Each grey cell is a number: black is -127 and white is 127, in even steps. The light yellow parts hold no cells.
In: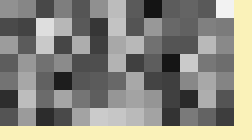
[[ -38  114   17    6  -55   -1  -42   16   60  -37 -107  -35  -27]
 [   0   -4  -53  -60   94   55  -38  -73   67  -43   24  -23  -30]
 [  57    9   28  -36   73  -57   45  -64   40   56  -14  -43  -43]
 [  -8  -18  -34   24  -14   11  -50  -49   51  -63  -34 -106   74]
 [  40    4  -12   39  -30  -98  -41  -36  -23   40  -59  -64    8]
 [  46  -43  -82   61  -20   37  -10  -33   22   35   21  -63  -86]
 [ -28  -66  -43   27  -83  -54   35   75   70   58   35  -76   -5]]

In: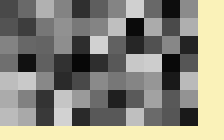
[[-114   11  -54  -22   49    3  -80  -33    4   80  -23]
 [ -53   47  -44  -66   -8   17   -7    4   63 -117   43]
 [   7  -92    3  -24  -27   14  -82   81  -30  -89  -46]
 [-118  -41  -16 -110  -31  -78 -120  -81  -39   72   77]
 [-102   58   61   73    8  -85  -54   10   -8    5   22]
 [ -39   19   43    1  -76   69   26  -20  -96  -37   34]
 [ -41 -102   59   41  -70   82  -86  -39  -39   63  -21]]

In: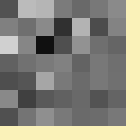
[[  -7   10  -45   59   53   -4  -22]
 [ -51    3    0  -16   10  -79   51]
 [ -16  -26   80    6 -111  -48   18]
 [  -7  -16  -30  -14   -5    1  -28]
 [  -7  -15  -49  -42   38   -6  -20]
 [ -44  -27    9  -63  -38  -30  -22]
 [ -19   -7  -47  -11   15   -6  -21]]

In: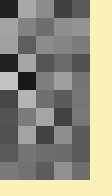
[[ -62  -38  -93   40   12]
 [  14   20   35    3  -17]
 [   5   -4   33  -33   12]
 [ -21  -47  -93   38  -41]
 [  30  -10   66 -103   -1]
 [ -36   -9  -57   52  -16]
 [ -61   -7  -44   -4   37]
 [  14  -37  -47   36  -61]
 [ -20  -37  -38  -10  -18]
 [  16  -17   -6  -13  -35]]

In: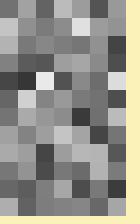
[[-43  25 -13  34 -28  59  28]
 [ 28  19  68  16  -4  12  96]
 [ 17 -59  51  -6   7  -2  -9]
 [ 10 -49   1 -36 -41  30  38]
 [-18  92 -57 -73 105 -45   9]
 [-13 -49 -25  80   4  25  -5]
 [-15  59 -11  42  23  12 -69]
 [-58 -10  33   3  30  68  36]
 [ 52 -40  42  30 -58  29  55]
 [ 50  -4  -8  19 -52  -7 -20]
 [ -6 -67 -24 -34  -1  39 -50]
 [-23  38  46 -29  -2   2   6]]

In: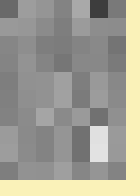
[[-66  -6 -22  29  21   3  41]
 [ 13  12  25  23  11  -1  27]
 [  9 -11   6  14  -1  -3   4]
 [  8  -5   4  19   4  -9   8]
 [ 25   8  -1  17  18  32  -1]
 [ 28  10   0  15  18  33  -4]
 [-14  16   2  11  37  10  26]
 [ 96  26  27  10   3  21 -14]
 [ 98  25  29  11   3  21 -14]
 [ 21   3  -1  18  17  31   6]]

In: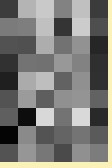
[[  64  -68  -67   52   73    2]
 [  76  -49   -4   -1   64  -75]
 [  18  -89  -45  -47   45  -13]
 [   2  -80  -78  -12  -14   24]
 [  16  -79  -96   43   62  -29]
 [  20  -29  -44   27  -33   16]
 [  89  -86  -32 -114   88  -12]
 [ -11  -37 -123   10  -44  -27]
 [  16   -3  -44   22   -8  -53]]
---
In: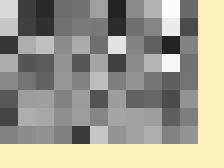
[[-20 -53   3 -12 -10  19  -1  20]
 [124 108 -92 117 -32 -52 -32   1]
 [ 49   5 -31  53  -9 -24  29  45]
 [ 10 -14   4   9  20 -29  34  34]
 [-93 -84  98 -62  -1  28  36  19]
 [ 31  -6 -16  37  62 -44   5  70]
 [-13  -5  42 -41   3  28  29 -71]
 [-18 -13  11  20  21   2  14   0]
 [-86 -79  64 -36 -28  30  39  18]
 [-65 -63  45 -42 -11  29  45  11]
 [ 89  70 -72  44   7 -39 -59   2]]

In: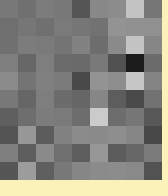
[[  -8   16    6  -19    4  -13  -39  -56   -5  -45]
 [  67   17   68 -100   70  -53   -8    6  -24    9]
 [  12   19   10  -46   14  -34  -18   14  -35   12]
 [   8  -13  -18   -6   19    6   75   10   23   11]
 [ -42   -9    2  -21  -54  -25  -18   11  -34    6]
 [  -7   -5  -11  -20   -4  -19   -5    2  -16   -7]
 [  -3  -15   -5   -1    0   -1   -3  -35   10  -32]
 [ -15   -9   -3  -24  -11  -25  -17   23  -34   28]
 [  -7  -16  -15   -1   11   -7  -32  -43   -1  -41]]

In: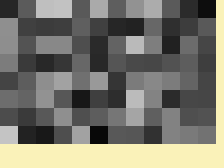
[[-114  -38  -57  -65  -58  -57  -45  -13]
 [ -84  -66  -19  -34  -27  -56  -48   -5]
 [ -37  -80  -94  -45   -3  -84    2    2]
 [  44  -24   -1  -56    8    3  -32  -78]
 [  18  -93   58  -54   -4   59   37  -41]
 [ -33  -89  -28  -42  -74  -82   -9  -39]
 [  42  -63  -85  -87   25  -64  -34 -119]
 [ -38  -32  -49  -24  -15 -104  -48   34]
 [  66  -65    8  -73   34  -40   15  -49]
 [  63  -67    8  -87   14   18  -39 -103]
 [ -36  -63  -44  -69  -34  -27  -69  -93]
 [ -89   15   14   -3  -59  -18  -51   68]]

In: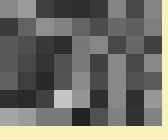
[[  5  -2 -63   8 -37  23   2]
 [-56 -33 -24 -56 -47 -80 -77]
 [  4 -23 -56   9   8   8   0]
 [-71 -51   6 -64 -54 -81 -47]
 [-81 -27  -7  -5  11  21 -94]
 [-77   3 -83 -46 -45  68  -6]
 [-65  15 -71 -76 -86 -63  -6]
 [ 26 -29 -49 -55 -65 -85  27]
 [  8 -68 -39 -40 -31 -79  37]]

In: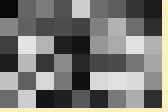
[[ -99  -81   49   38   13  -80]
 [ -76  -18   97  -10   90   45]
 [ -33   50   42  -52   96   -6]
 [ -20    1   22  -57   89  -90]
 [  77  -61 -108  -87 -111  -39]
 [ -47  -50  -95   11   -9  -95]
 [  -4  -55   51  -74   87 -106]
 [ -26  -30   99   56  -31   77]
 [-119    5  -65  -97   66  -20]]

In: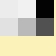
[[-124  -46]
 [ 113   57]
 [ 108   97]]
